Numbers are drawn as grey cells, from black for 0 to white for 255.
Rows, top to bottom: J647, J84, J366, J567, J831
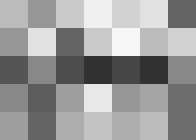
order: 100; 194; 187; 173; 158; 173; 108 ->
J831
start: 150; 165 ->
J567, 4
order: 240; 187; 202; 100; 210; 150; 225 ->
J647

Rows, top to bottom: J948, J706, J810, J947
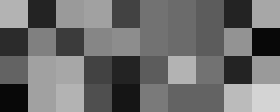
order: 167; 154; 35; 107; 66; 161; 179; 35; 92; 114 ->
J948
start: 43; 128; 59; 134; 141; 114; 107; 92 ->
J706, 0
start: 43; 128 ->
J706, 0

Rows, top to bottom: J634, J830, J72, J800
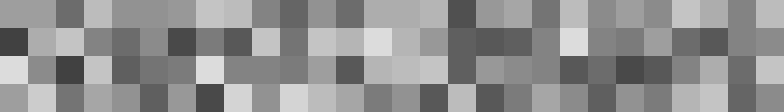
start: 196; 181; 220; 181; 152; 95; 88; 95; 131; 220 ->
J830, 11
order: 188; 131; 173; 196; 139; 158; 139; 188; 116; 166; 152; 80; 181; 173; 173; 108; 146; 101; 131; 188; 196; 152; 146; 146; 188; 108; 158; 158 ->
J634
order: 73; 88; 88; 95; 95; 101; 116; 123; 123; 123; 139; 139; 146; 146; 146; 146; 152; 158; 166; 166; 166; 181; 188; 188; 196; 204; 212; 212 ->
J800
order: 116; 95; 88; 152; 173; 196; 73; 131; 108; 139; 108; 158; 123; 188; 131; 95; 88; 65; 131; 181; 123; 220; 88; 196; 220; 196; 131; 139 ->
J72
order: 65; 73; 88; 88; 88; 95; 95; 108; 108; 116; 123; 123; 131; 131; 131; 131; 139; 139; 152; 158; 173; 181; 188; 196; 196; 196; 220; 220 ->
J72
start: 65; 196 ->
J72, 2

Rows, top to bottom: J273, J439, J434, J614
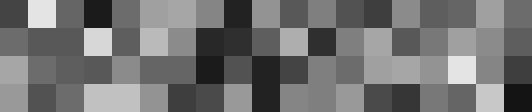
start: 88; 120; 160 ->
J439, 14
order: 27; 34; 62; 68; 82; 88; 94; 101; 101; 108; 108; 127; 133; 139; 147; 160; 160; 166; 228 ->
J273
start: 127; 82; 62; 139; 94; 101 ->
J273, 11
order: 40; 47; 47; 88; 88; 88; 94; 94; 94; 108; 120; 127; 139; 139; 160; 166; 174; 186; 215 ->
J439
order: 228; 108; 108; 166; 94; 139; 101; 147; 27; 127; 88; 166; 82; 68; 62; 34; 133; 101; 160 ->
J434
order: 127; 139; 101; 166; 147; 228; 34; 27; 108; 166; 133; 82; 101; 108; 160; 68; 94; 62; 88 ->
J434
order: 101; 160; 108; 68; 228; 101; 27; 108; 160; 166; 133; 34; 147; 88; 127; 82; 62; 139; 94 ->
J273

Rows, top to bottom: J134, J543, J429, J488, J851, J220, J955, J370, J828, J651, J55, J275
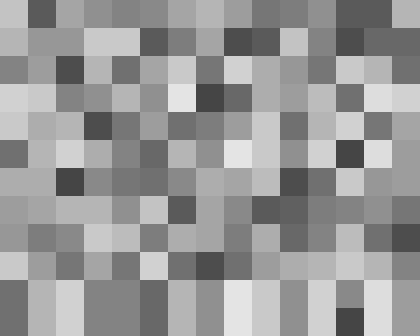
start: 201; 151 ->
J955, 12
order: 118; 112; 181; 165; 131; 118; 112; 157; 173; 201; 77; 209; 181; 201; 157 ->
J651
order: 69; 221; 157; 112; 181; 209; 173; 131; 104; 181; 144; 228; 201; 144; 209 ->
J220
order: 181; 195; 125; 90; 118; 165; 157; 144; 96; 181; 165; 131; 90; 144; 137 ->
J370
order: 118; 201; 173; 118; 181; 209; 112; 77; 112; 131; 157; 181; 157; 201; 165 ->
J651

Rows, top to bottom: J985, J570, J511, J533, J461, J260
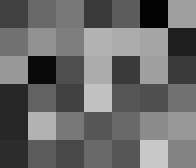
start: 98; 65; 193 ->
J533, 1
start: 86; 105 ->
J461, 3

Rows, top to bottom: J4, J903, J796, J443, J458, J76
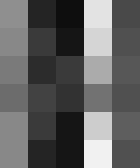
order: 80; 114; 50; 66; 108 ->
J443
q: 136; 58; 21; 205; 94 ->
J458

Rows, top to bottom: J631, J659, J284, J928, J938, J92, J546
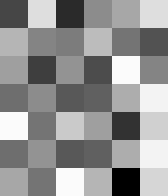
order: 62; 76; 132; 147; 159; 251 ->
J284
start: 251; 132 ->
J284, 4

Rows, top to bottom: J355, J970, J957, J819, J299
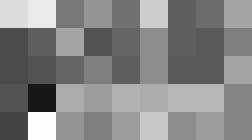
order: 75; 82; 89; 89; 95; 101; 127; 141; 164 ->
J957
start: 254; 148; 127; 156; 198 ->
J299, 1

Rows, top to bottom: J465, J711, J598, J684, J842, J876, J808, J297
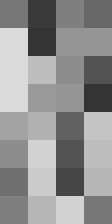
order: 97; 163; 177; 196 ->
J842
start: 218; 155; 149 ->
J684, 0
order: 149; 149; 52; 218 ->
J711
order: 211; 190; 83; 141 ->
J876
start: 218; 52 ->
J711, 0

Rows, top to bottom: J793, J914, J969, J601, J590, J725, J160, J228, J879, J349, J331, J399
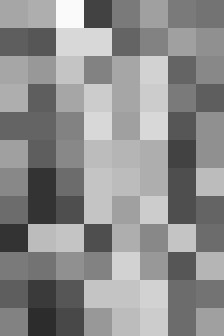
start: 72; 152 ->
J399, 2
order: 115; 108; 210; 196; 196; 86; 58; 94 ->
J331
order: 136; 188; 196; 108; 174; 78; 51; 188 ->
J160
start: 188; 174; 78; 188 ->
J160, 4
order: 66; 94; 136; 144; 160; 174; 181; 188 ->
J725
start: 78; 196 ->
J228, 2
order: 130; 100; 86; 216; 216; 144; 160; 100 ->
J590

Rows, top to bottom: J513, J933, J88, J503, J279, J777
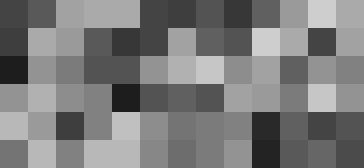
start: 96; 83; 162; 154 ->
J503, 6
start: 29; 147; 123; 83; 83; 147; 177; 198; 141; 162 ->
J88, 0
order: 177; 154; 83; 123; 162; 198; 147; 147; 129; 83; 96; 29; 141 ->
J503
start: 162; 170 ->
J513, 2
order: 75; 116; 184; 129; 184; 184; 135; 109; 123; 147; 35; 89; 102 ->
J777
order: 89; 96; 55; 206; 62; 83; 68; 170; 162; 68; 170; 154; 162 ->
J933
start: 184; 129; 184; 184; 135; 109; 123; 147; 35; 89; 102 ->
J777, 1

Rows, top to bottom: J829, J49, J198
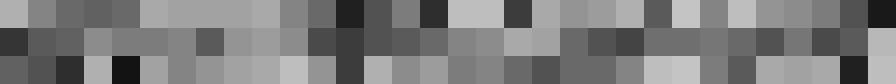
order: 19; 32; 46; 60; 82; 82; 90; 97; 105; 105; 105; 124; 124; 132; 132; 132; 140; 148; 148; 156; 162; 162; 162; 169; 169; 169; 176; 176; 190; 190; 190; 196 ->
J198
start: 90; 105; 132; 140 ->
J49, 14
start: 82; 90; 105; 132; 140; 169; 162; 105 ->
J49, 13
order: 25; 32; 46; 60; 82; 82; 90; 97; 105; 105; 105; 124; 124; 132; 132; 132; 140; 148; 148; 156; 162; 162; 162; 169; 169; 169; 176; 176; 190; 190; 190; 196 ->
J829

